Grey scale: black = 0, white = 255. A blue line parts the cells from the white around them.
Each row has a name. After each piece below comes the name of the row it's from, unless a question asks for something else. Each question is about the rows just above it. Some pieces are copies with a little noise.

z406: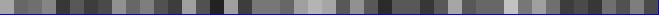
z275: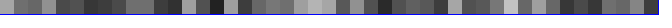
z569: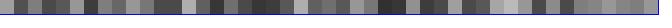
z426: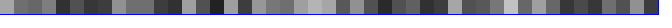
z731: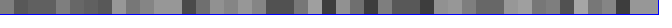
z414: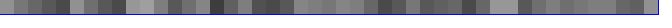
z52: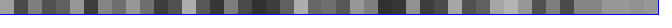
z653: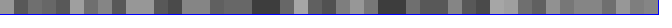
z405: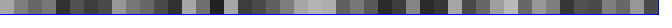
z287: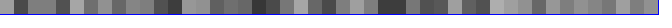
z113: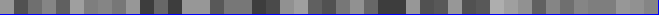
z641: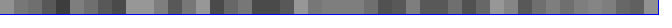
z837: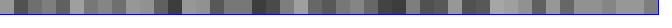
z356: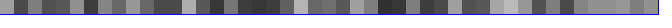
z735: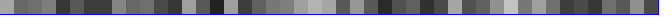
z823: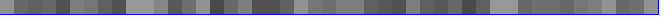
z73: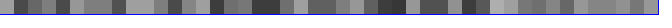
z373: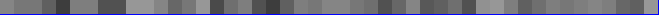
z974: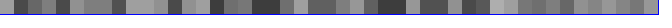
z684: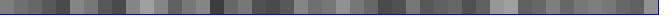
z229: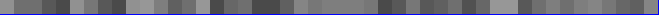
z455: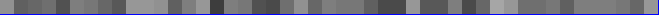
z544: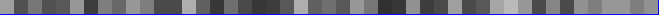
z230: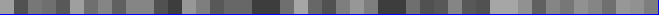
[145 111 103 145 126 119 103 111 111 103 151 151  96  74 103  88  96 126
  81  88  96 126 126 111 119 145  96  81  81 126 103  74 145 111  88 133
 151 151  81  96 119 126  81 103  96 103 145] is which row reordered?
z823
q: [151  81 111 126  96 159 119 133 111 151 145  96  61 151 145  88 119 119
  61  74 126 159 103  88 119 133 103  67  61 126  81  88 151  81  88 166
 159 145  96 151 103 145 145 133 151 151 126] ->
z837
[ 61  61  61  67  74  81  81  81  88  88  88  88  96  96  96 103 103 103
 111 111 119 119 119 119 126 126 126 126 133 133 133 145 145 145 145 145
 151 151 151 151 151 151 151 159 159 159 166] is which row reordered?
z837
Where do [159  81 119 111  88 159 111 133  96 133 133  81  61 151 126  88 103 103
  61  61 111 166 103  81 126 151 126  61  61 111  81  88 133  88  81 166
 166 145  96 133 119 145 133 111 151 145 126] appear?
z230
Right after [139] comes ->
[74]
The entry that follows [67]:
[61]

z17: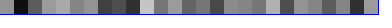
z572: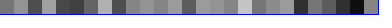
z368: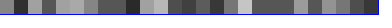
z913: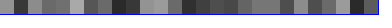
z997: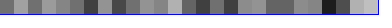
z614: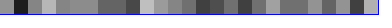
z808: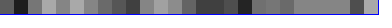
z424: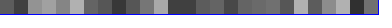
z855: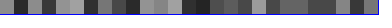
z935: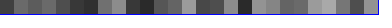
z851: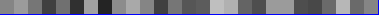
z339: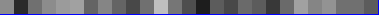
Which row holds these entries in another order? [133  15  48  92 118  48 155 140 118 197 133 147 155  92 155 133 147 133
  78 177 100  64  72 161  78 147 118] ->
z572
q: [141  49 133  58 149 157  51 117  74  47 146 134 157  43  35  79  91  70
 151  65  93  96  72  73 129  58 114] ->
z855
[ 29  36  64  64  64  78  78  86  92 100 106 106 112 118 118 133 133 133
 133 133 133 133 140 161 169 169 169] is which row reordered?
z808
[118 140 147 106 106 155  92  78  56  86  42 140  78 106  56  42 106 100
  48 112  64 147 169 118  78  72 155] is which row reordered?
z913
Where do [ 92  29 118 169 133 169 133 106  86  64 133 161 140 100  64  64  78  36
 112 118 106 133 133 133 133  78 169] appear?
z808
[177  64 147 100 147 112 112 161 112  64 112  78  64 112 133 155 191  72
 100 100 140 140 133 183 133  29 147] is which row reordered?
z614
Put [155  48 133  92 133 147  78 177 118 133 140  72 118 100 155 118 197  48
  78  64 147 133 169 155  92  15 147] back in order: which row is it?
z17

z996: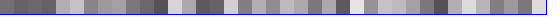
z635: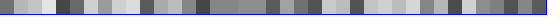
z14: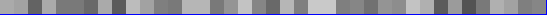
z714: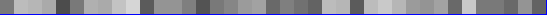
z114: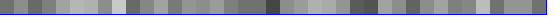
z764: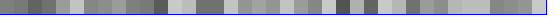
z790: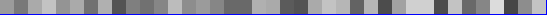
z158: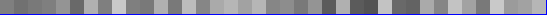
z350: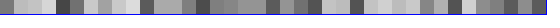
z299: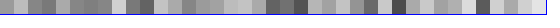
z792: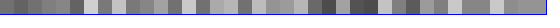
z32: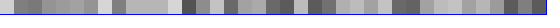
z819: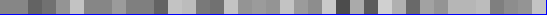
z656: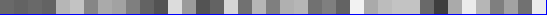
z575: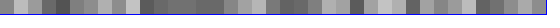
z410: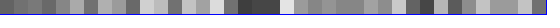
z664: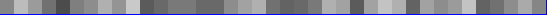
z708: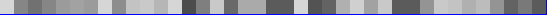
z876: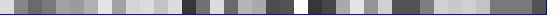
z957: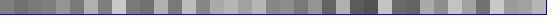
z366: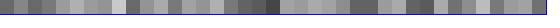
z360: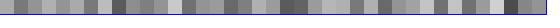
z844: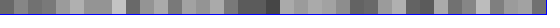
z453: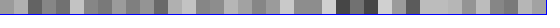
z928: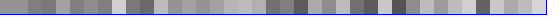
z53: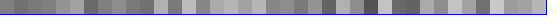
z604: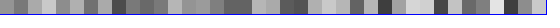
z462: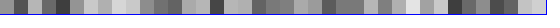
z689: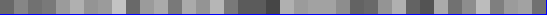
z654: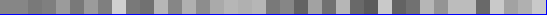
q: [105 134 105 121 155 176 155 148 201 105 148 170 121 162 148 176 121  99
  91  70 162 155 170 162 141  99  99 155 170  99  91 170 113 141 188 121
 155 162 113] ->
z366
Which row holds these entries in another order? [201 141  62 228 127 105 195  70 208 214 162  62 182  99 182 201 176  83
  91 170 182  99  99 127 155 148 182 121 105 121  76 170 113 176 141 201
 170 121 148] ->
z604
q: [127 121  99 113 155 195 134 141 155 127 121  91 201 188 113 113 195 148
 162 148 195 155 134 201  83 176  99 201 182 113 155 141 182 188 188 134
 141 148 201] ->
z764
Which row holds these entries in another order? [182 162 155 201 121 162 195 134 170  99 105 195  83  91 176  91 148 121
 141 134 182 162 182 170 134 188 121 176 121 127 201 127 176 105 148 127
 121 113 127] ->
z158

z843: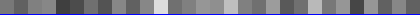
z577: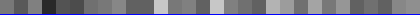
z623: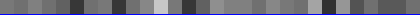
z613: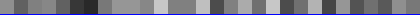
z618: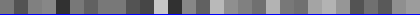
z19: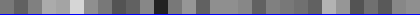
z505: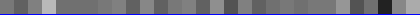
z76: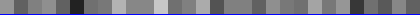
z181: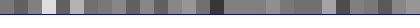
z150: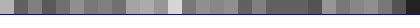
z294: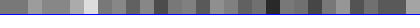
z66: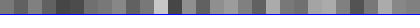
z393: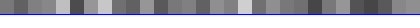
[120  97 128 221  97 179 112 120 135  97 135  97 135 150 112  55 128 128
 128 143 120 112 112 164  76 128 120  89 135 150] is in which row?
z181
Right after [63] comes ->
[76]
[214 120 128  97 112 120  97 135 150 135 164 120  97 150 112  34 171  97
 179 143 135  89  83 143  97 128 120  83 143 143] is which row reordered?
z19
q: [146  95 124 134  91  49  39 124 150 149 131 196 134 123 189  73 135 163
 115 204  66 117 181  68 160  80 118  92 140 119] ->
z613

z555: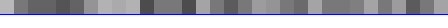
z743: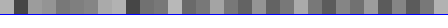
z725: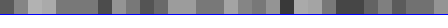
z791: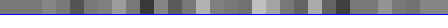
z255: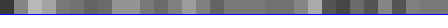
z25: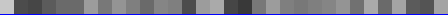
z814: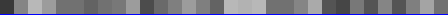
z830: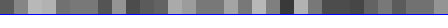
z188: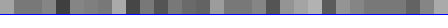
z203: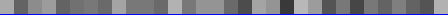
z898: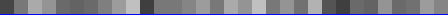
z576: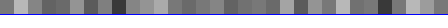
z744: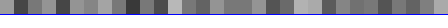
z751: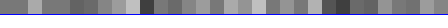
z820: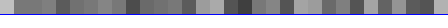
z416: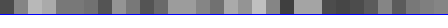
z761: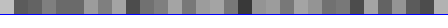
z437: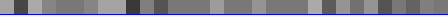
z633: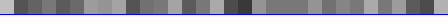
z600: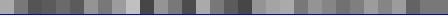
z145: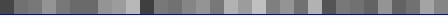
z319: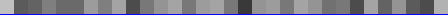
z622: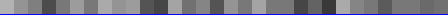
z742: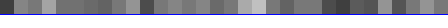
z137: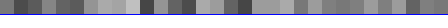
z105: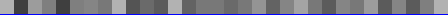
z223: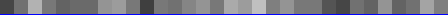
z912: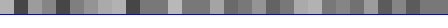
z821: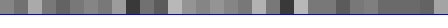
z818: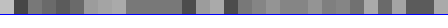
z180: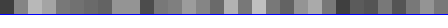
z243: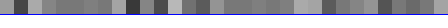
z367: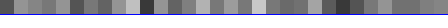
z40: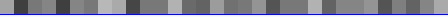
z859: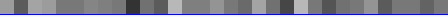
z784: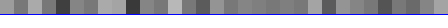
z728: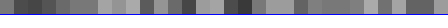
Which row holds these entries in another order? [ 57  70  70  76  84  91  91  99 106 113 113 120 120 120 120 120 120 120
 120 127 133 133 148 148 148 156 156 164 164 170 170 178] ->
z725
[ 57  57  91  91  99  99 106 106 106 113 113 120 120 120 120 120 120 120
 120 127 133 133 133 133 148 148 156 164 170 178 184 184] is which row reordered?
z821
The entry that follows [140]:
[156]

